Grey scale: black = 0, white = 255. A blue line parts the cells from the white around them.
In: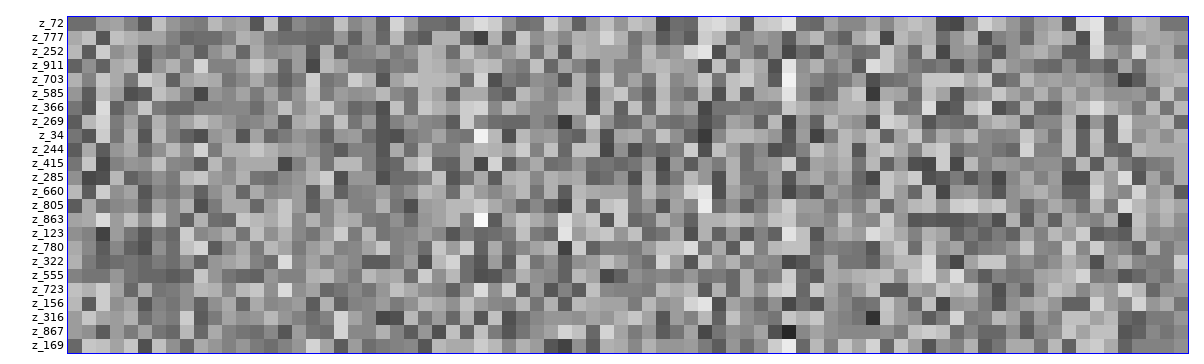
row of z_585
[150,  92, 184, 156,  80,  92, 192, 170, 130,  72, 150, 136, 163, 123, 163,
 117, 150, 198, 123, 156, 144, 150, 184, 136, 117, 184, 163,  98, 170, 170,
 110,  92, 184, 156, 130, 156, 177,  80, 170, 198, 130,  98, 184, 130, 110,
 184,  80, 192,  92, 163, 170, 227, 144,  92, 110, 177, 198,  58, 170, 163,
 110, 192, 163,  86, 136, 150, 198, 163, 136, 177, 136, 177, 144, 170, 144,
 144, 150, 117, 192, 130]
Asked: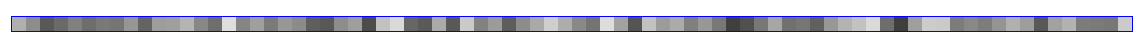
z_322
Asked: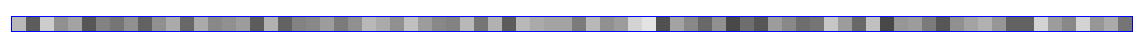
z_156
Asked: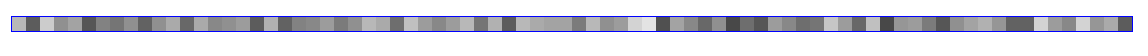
z_660
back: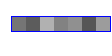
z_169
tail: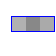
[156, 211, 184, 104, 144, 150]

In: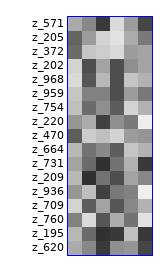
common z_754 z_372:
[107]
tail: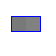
[239]
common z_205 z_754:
[211]
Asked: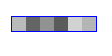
z_754
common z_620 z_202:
[143]
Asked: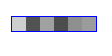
z_202

